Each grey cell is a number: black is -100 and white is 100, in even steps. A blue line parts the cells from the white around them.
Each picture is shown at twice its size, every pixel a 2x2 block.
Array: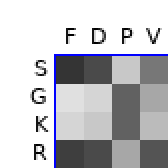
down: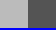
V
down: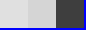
F
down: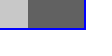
P
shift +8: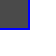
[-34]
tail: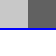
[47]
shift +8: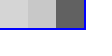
[ 75  65 -16]
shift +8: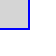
[75]

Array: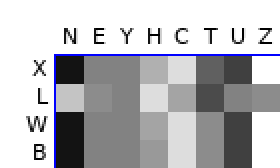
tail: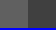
[100]
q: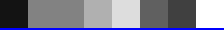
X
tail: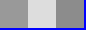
[-50 100]
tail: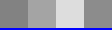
[-50 100]
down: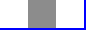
Z

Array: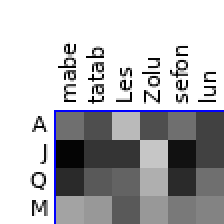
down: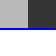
Les
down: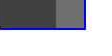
lun
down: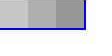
Zolu
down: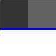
Les
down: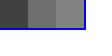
lun
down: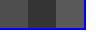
tatab
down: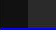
sefon

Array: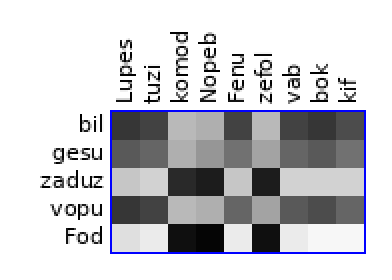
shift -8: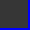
[-66]
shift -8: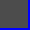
[-48]
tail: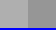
[-11  28 -21 -30 -11]
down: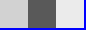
vab

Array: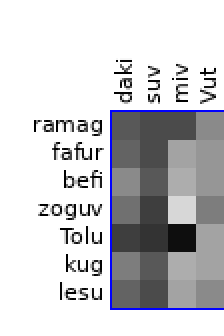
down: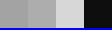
miv
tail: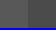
[-41   8]
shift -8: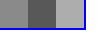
[  0 -39  28]
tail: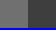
[69 -2]
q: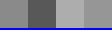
befi
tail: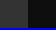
[28]
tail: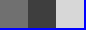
[-2]

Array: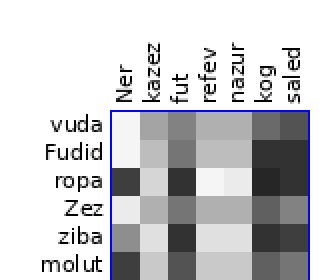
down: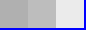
nazur
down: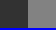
saled
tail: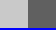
[-8]
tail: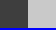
[-35  58  58 -25  -8]
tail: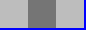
[ 48 -61 -61]

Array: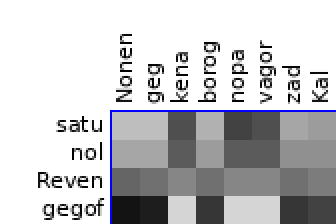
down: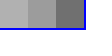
borog
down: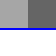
Nonen
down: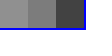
Kal
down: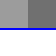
borog

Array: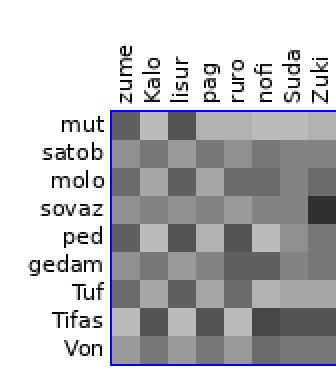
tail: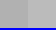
[47 39]
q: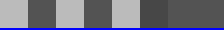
Tifas
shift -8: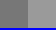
[-15  13]
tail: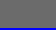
[  3 -16]
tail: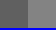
[-7]

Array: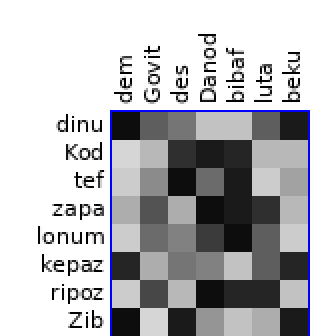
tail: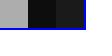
[-63  44]
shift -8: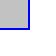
[44]

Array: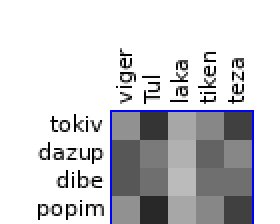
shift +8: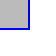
[55]
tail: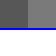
[ 39 -22   6]
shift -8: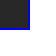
[-77]

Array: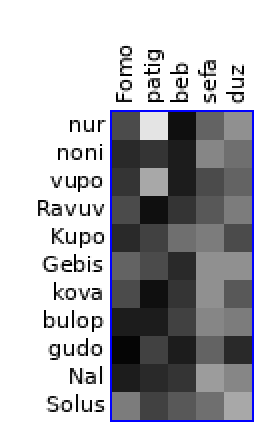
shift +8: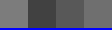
[  5 -41 -23  -5]
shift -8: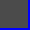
[-49]
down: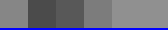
sefa
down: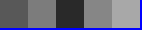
duz
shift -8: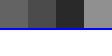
[-30 -49 -76   5]
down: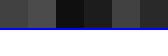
patig

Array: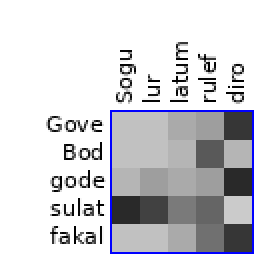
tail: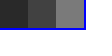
[-21  59]
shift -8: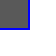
[-38]
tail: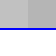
[-30  42]

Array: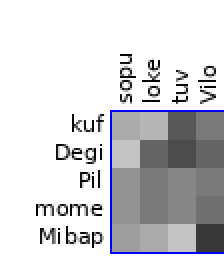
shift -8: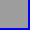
[15]
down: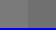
Vilo
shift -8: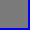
[-12]
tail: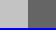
[-40 -21]
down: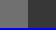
Vilo

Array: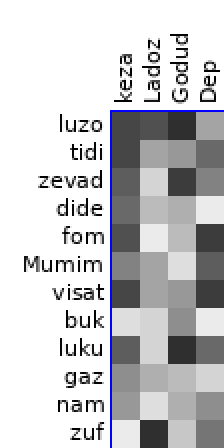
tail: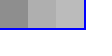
[66]
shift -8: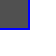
[-45]
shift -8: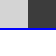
[ 58 -61]
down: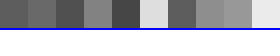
keza

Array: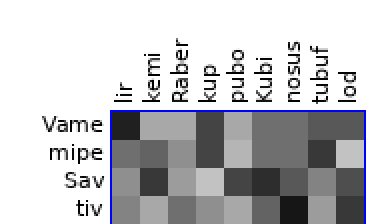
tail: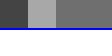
[-31 -31]
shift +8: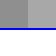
[20 40]
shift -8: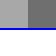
[ 24 -21]
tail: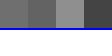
[ 42 -13 -13 -56  52]

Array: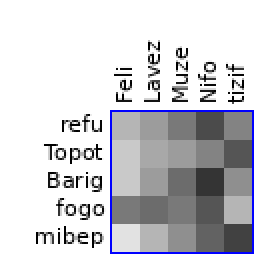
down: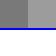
Muze
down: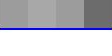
Lavez
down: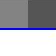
tizif
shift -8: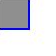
[4]
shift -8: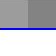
[14 -5]
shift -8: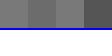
[-13 -23 -13 -41]
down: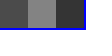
Nifo

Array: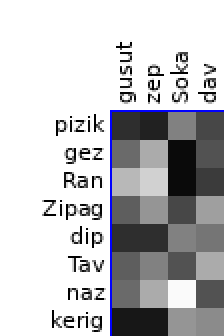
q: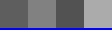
Tav
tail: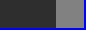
[-8]

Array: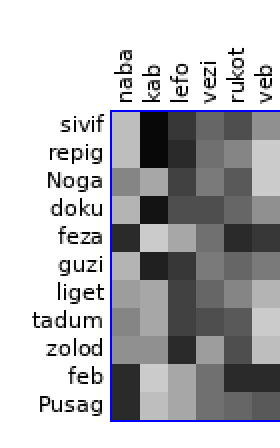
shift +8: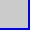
[67]
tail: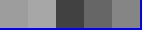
[41]
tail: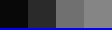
[59]
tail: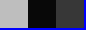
[-20 -39  13]
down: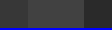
lefo
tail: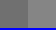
[59]
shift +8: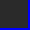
[-59]

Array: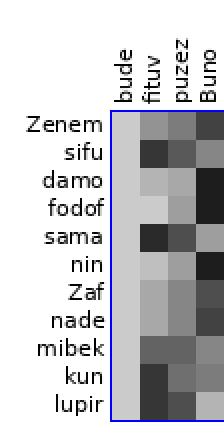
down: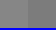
Buno
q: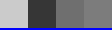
kun

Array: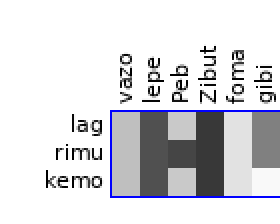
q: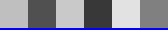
lag
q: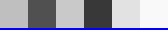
kemo
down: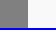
gibi
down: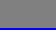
gibi
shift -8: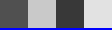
[-45  50 -64  69]
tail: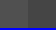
[-56  77   0]
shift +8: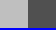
[ 58 -29]

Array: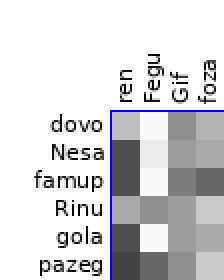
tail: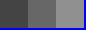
[58]
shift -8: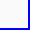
[88]
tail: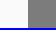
[-19]
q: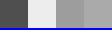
Nesa
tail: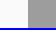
[33]

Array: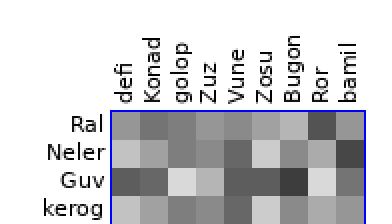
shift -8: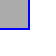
[26]
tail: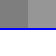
[  8  26  42 -35  18]
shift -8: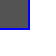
[-43]

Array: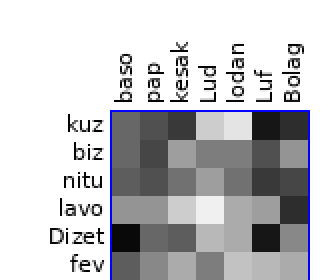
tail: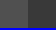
[ 61  79 -83 -65]
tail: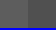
[-11  24 -11 -55 -45]
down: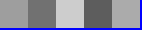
kesak
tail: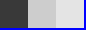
[-83 -65]
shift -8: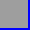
[16]
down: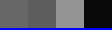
baso

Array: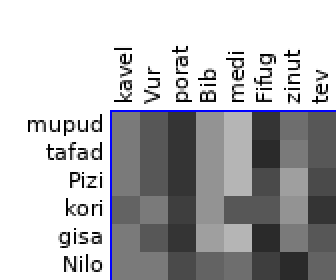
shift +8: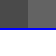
[-34 -14]
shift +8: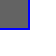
[-14]
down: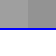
zinut
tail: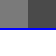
[-22 -14 -51 -67 -22]
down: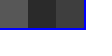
Fifug

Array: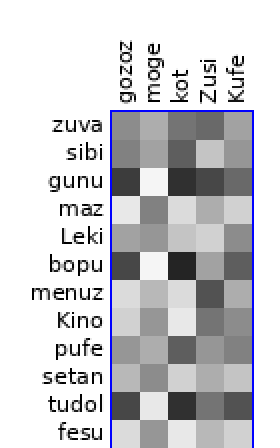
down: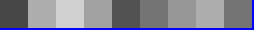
Zusi
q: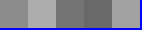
zuva
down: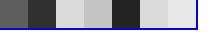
kot
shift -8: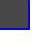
[-52]
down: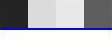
kot
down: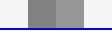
moge
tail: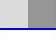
[82 44 64]

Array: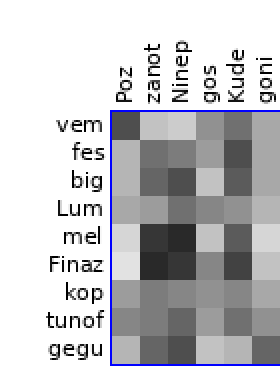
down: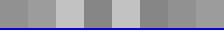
gos
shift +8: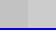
[60 68]
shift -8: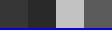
[-66 -76  44 -37]

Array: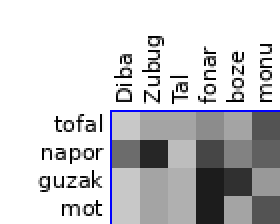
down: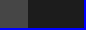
fonar
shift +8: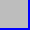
[56]
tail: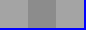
[-35]

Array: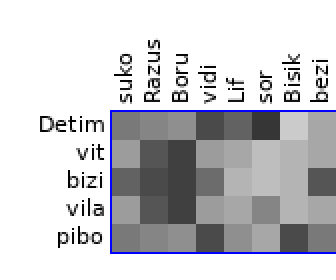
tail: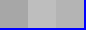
[31]
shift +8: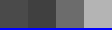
[-34 -42  -7  49]
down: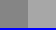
sor

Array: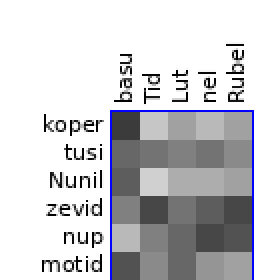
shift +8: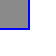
[16]
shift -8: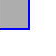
[28]
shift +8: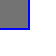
[-2]
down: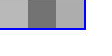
nel
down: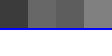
basu
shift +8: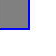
[8]

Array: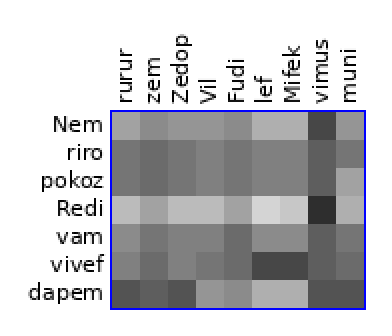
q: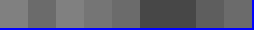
vivef
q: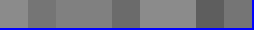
vam
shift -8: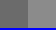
[-24   1]
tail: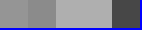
[17]
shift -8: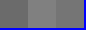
[-24  -8 -16]
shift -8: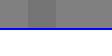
[ -8 -16  -8  -8]
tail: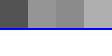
[ 37 -35 -35]

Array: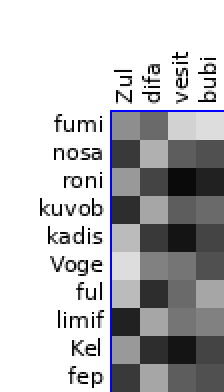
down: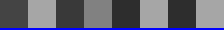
difa
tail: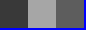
[-37]
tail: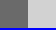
[73]
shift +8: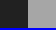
[-66  38]

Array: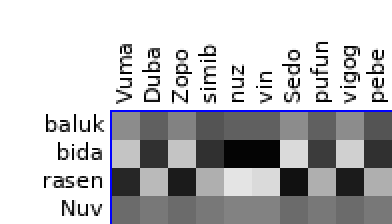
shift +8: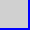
[71]
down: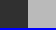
Duba

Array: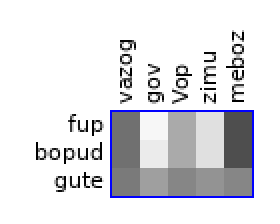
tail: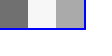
[ 76 -39]
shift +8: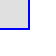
[84]
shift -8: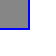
[-3]
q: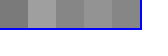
gute
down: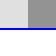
zimu
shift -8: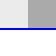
[76 25]
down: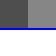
meboz

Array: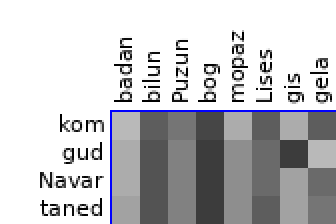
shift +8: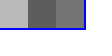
[ 53 -19   0]
